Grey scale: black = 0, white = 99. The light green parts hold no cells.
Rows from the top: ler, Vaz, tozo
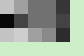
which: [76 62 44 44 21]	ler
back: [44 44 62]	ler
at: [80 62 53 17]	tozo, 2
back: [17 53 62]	tozo
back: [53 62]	tozo
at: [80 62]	tozo, 2

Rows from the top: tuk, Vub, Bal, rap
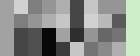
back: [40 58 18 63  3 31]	Bal
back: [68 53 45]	rap
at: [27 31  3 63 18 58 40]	Bal, 2
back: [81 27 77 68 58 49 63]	Vub

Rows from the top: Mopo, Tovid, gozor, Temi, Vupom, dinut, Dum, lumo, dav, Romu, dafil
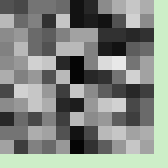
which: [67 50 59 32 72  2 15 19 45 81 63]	dinut
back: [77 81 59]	Vupom
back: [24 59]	Dum
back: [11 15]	lumo

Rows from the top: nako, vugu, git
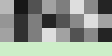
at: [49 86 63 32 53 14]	git, 3
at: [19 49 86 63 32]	git, 2
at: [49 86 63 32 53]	git, 3
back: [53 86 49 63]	nako
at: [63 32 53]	git, 5
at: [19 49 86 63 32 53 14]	git, 2

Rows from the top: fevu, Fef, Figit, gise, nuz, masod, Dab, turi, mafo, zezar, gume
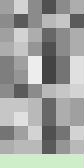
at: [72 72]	gume, 2
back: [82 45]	zezar
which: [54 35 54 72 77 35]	Fef

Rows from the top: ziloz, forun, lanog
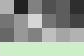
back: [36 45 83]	forun
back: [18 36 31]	ziloz
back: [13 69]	ziloz
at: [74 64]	lanog, 4
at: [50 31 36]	ziloz, 3
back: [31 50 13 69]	ziloz

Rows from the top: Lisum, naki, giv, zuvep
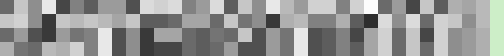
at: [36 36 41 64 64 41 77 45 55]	naki, 11
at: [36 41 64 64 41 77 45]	naki, 12
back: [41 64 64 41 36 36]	naki
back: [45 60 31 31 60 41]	zuvep
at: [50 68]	naki, 24
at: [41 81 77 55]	naki, 31

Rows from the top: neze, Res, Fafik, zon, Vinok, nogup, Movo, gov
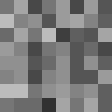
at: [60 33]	neze, 7
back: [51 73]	Res
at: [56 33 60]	Res, 3
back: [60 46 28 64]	neze

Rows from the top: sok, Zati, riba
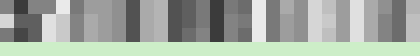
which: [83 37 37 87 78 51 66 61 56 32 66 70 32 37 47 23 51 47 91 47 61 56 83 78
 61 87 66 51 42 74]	Zati
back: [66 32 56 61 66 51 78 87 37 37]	Zati
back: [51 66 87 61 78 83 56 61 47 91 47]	Zati
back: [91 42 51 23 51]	riba
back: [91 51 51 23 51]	sok
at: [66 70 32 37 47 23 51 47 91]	Zati, 11
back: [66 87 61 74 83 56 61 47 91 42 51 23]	riba

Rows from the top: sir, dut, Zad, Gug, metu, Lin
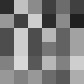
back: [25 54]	sir
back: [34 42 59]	Lin
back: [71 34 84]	metu
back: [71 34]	metu
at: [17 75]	sir, 1
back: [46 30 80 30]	Gug

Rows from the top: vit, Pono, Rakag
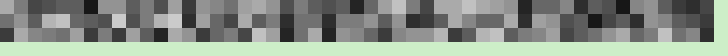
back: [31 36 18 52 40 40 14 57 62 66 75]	vit
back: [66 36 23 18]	Pono
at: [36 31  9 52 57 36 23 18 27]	vit, 43
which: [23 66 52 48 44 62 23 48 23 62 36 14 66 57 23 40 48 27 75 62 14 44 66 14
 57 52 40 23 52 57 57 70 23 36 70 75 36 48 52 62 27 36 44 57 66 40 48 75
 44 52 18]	Rakag
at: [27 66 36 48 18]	Pono, 17

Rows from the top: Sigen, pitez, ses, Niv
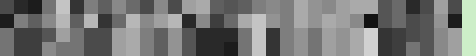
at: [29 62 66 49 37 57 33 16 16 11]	Niv, 8
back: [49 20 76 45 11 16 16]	Niv
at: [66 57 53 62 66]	Sigen, 22
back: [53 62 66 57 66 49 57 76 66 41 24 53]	pitez

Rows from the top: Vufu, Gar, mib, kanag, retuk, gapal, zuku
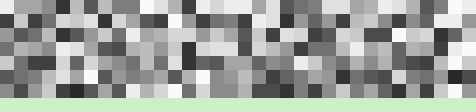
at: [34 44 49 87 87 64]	Vufu, 21
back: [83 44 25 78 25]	Gar
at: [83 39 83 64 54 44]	retuk, 5

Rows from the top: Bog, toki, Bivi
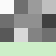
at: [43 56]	toki, 1
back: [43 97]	Bog
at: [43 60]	Bog, 2
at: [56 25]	toki, 3
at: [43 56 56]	toki, 1
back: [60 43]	Bog

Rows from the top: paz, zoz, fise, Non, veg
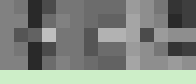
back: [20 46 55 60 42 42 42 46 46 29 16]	paz
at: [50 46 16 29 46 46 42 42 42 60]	paz, 1
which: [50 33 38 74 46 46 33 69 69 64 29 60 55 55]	fise
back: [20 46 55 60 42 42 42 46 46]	paz

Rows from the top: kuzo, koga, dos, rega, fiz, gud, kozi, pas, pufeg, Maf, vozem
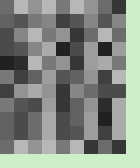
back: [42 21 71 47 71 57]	vozem
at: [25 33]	koga, 5
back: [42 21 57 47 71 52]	dos
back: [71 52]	dos

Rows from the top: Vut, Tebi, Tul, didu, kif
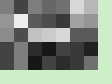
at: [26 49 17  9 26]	didu, 1
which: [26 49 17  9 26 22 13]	didu
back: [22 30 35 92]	Tebi
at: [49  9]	kif, 2
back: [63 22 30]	Tebi
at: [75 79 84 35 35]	Tul, 3

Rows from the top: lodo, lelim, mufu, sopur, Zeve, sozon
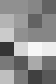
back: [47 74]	sozon
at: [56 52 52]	mufu, 2
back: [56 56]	lodo
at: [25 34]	sozon, 3

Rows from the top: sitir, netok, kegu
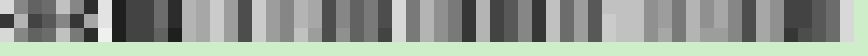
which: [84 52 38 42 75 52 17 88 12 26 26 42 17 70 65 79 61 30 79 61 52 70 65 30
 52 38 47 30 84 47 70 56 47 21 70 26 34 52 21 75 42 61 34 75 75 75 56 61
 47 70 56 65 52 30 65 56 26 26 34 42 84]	sitir
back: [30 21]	kegu

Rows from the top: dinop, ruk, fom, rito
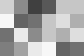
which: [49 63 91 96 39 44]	rito
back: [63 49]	rito
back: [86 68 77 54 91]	fom
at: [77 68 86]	fom, 4
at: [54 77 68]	fom, 3
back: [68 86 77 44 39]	ruk

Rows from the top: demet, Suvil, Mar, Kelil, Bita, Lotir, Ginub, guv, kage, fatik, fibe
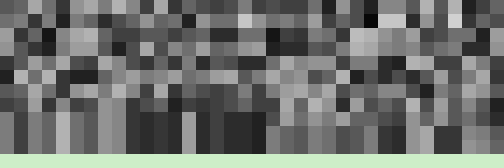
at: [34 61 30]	Lotir, 31
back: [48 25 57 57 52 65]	Bita
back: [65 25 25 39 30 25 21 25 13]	guv

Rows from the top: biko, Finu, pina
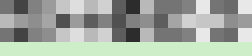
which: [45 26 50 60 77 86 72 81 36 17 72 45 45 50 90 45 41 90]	biko
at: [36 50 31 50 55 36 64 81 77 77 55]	Finu, 7
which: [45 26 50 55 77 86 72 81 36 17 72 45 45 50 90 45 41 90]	pina
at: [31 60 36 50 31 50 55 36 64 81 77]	Finu, 5

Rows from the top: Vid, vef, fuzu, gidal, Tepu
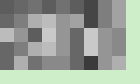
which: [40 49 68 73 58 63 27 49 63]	vef
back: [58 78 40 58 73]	gidal

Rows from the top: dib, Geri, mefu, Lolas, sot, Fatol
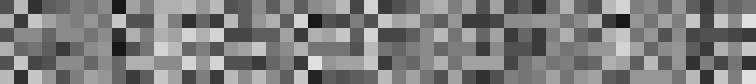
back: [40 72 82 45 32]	Lolas
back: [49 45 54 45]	sot
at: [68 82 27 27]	mefu, 15
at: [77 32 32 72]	Geri, 9
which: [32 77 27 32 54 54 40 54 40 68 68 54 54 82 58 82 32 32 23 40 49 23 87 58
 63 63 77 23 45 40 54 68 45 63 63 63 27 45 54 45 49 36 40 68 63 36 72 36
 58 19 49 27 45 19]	sot
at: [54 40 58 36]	dib, 47

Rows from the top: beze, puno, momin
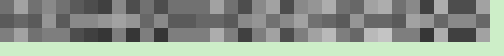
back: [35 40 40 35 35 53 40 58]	puno
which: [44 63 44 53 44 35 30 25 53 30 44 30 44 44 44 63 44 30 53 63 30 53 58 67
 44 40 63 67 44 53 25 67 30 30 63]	beze
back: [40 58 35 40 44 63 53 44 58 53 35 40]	puno
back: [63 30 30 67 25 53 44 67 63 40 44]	beze

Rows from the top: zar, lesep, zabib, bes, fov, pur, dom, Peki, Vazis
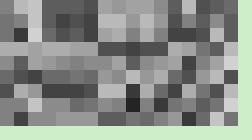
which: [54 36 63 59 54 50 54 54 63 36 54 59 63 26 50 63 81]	fov
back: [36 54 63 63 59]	zar
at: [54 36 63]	fov, 1
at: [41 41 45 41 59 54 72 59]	pur, 4

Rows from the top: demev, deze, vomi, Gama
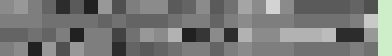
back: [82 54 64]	demev
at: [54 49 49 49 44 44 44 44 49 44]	Gama, 18
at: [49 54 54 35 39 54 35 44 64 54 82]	demev, 10
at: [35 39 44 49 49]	Gama, 11
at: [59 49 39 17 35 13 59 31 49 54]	demev, 2
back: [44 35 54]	demev
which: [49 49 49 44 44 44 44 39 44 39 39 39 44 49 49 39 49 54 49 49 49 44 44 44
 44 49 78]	deze

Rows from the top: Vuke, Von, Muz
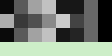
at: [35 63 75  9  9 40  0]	Vuke, 2
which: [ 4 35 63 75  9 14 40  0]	Muz

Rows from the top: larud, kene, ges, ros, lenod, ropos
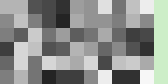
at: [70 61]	ros, 6
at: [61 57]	larud, 6

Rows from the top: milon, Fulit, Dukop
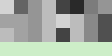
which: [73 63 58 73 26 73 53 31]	Dukop
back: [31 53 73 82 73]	Fulit

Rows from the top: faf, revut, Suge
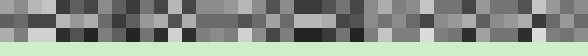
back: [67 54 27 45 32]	faf
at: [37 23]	faf, 9
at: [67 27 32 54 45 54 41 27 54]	revut, 24
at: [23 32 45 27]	faf, 23
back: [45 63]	Suge

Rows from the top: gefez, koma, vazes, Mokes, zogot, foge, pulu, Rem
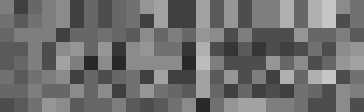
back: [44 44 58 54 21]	Mokes
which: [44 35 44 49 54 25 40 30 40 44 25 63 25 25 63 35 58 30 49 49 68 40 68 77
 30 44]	koma
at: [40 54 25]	pulu, 7
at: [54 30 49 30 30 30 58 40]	vazes, 16
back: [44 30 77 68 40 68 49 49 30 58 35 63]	koma

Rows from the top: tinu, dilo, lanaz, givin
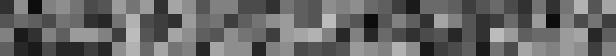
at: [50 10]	lanaz, 1
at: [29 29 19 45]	tinu, 18
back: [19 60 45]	tinu
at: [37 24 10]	tinu, 28
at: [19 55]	tinu, 1
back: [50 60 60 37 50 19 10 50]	lanaz

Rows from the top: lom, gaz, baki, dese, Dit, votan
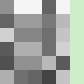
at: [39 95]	lom, 4
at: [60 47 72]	gaz, 3

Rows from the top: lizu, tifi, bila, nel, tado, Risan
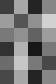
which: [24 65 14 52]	lizu
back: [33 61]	tifi
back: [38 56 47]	bila
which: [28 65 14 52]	Risan
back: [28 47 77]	tado

